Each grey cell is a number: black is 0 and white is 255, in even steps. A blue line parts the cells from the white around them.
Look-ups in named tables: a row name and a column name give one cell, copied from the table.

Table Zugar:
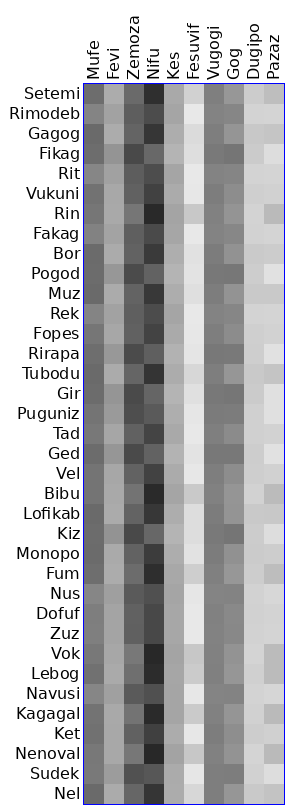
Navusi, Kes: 165
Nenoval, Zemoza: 119
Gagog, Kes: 173
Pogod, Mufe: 108
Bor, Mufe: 107
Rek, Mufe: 132
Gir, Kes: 180
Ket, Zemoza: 97
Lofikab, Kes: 173
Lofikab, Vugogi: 124
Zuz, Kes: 167

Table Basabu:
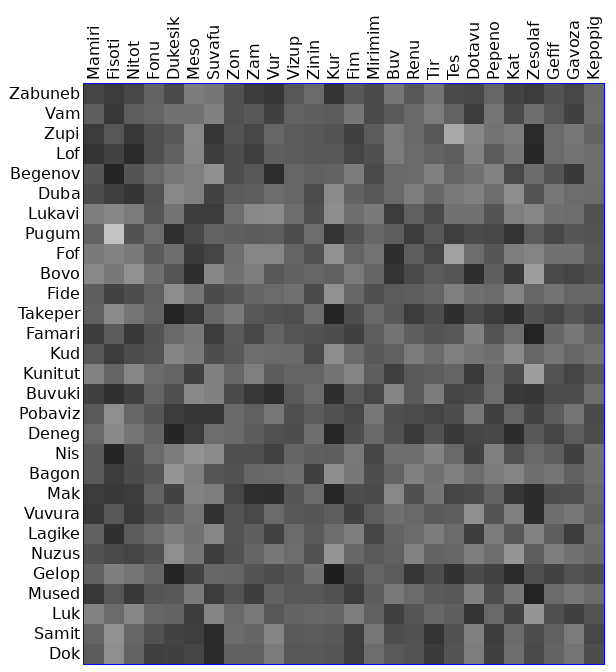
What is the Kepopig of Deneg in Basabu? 77
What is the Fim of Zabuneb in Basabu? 88
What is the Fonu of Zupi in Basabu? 79
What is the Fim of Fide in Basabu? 103
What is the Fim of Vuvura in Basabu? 65
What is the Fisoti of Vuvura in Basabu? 87
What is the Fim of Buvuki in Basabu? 90
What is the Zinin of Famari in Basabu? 82
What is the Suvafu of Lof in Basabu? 61
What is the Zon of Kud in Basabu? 87
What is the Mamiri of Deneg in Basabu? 104
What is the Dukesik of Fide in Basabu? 140
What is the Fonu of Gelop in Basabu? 100
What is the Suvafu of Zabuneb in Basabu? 118
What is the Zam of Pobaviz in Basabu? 96
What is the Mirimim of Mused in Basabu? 92
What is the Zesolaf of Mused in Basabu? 34
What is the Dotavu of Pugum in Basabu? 75
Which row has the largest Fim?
Kunitut

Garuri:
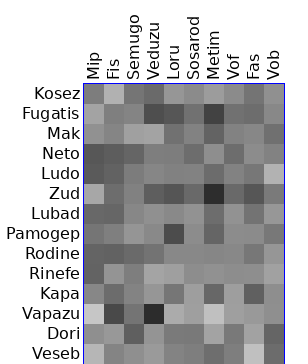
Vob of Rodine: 150
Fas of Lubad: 115
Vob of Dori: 101
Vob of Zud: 122
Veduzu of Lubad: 144
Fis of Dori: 152
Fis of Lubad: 102
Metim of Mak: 99
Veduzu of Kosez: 106
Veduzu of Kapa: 150
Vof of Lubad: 146
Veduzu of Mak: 163
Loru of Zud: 85
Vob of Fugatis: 136
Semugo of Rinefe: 126
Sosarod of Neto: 109
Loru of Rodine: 136
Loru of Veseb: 131
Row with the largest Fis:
Kosez

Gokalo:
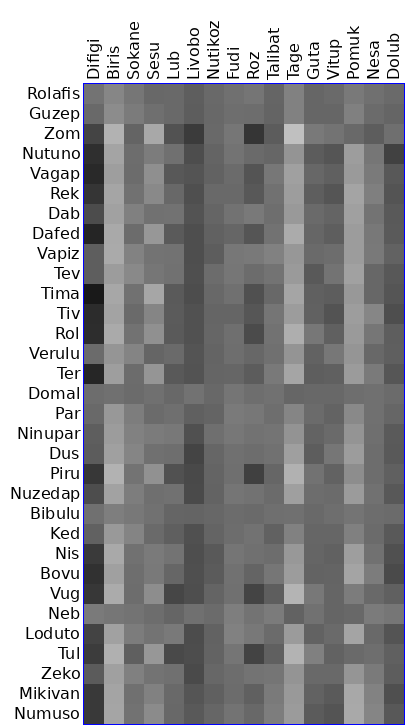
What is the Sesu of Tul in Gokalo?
151
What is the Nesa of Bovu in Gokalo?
124
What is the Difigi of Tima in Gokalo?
25
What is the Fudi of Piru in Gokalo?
111
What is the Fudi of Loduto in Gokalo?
129
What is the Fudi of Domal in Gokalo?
117
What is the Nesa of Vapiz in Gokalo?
121
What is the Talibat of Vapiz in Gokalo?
129

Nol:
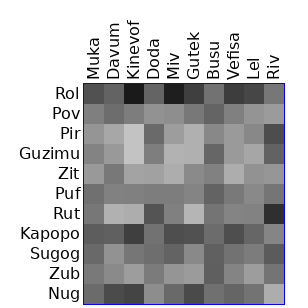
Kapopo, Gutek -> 81
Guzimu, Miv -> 178
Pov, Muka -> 127
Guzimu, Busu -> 102
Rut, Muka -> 119
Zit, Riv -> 150
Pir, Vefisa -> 154
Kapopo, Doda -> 114
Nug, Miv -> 105
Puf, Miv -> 125
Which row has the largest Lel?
Guzimu

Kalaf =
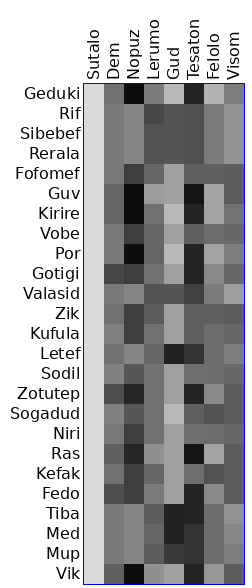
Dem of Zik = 113
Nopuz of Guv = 14
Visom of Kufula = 104
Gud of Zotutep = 160
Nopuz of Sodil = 86
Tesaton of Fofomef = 95
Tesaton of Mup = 51
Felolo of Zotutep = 137
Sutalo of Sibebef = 218
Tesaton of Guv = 21
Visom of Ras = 93
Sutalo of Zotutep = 218
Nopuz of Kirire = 14
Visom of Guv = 93
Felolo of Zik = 96
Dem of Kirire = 104
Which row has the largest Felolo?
Geduki

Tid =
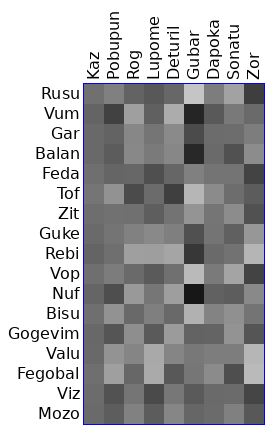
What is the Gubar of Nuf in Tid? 23
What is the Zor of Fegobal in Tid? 186
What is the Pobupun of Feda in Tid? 101
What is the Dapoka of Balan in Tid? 106
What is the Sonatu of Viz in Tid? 107
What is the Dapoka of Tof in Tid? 139
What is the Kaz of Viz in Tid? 108
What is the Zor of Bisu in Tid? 116
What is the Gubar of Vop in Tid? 186
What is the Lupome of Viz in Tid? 74
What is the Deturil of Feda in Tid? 102
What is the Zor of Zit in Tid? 81
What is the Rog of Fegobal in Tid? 103
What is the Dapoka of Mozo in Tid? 107
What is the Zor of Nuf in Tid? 137

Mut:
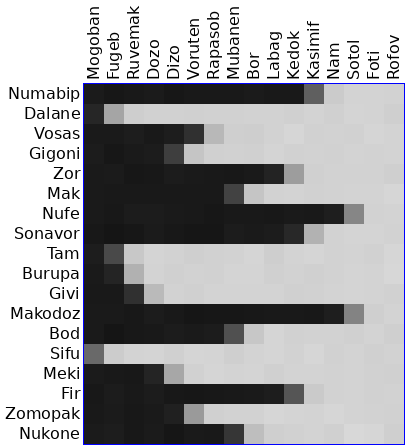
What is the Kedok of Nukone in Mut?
209
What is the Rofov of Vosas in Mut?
211
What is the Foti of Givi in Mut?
211
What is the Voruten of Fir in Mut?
23
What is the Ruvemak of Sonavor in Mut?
23
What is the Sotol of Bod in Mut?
208
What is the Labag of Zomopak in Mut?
214
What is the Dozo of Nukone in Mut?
27
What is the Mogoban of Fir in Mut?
24
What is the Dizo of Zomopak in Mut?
32
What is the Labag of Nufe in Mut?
24

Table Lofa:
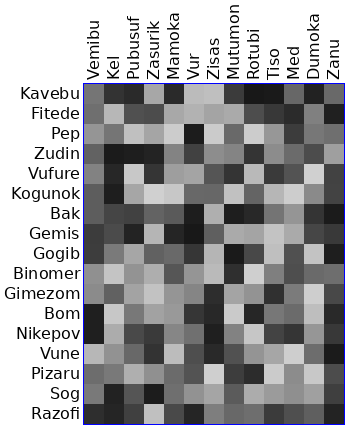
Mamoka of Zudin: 131
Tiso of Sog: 155
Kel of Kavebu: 51
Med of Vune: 206
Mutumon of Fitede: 170
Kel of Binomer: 196
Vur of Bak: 29
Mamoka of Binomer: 86
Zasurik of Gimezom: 194
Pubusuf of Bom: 120
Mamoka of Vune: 188
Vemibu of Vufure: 130
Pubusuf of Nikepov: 73

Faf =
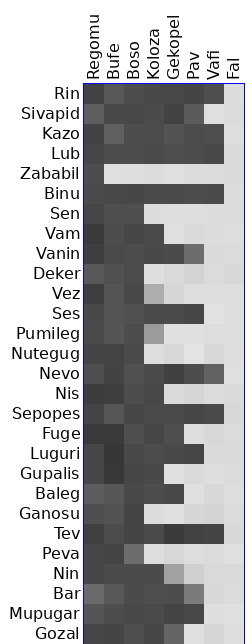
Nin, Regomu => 70
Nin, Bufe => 75
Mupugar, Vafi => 222
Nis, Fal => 218
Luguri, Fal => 218
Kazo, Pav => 76
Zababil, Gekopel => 223
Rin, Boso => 77
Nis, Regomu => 61
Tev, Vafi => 69
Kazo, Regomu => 67
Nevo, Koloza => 74
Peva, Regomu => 70
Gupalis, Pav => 218
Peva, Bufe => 68
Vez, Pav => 221
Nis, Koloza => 72
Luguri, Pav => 70
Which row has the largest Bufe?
Zababil

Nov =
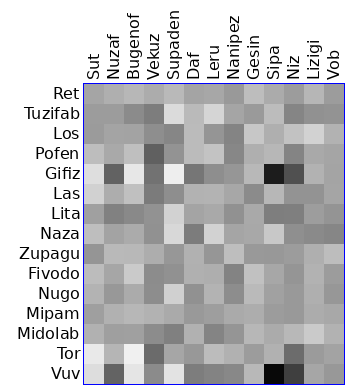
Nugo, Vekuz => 141
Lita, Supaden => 210
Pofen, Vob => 165
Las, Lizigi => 147
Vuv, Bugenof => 229
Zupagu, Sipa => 152
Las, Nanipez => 167
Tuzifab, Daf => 186
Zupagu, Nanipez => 190
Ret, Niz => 156
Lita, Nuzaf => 129
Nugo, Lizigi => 175
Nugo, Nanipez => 141
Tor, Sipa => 177
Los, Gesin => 199
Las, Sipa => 183

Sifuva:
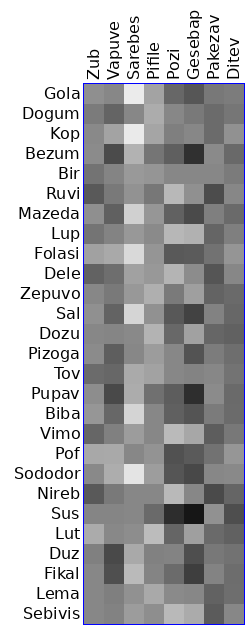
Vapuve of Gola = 135
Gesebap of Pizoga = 83
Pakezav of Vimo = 93
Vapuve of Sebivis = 130
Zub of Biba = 150
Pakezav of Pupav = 139
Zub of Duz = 128
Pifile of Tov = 162
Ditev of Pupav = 106
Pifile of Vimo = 135
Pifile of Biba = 135
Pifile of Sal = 145
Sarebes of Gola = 235
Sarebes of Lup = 152
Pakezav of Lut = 106
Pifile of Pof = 147
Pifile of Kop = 165
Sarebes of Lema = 145
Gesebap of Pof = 90
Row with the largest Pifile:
Lut

